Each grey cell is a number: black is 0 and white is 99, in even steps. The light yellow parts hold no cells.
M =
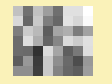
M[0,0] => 75
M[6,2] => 24
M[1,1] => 40
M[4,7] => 86
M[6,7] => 61
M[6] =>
[55, 55, 24, 78, 51, 40, 36, 61]
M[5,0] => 36
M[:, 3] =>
[61, 49, 36, 39, 85, 78, 78]
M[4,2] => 19
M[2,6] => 48
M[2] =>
[49, 79, 72, 36, 64, 68, 48, 63]
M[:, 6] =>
[87, 83, 48, 79, 47, 30, 36]
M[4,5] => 37
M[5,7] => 59

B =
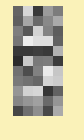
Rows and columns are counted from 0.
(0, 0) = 39
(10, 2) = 55
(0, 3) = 60
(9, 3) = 41
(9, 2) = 62
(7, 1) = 44
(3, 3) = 86
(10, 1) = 43
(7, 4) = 79
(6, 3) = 91
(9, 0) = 52
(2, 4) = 36
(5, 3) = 48
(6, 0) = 44
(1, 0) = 37

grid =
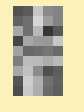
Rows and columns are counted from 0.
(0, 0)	32
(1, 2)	83
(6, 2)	54
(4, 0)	63
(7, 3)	44
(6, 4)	36
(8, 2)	67
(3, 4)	77
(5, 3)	67
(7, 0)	33
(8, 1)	78
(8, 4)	37
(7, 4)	38

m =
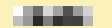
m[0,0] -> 97
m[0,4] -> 63
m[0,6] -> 61
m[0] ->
[97, 65, 42, 84, 63, 32, 61, 82]
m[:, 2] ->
[42, 16]

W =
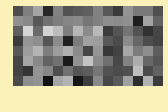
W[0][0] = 30
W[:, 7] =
[37, 46, 54, 62, 27, 76, 36, 24]
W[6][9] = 32
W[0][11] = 57
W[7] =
[29, 55, 57, 7, 64, 70, 8, 24, 53, 28, 35, 62, 18, 69, 23]
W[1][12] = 12
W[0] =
[30, 49, 64, 15, 50, 32, 35, 37, 50, 34, 23, 57, 47, 47, 31]
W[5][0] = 27
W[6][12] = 74
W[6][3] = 52
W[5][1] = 64
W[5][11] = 51
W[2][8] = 72
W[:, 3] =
[15, 44, 82, 33, 49, 38, 52, 7]
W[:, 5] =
[32, 52, 49, 13, 68, 10, 44, 70]
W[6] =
[26, 20, 58, 52, 30, 44, 33, 36, 46, 32, 29, 31, 74, 29, 38]
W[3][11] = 54
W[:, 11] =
[57, 56, 45, 54, 65, 51, 31, 62]
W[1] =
[56, 53, 34, 44, 49, 52, 53, 46, 50, 55, 54, 56, 12, 63, 38]
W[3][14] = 26
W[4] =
[34, 61, 70, 49, 61, 68, 54, 27, 58, 21, 26, 65, 48, 55, 36]
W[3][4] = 54
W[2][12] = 32
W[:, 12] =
[47, 12, 32, 40, 48, 67, 74, 18]
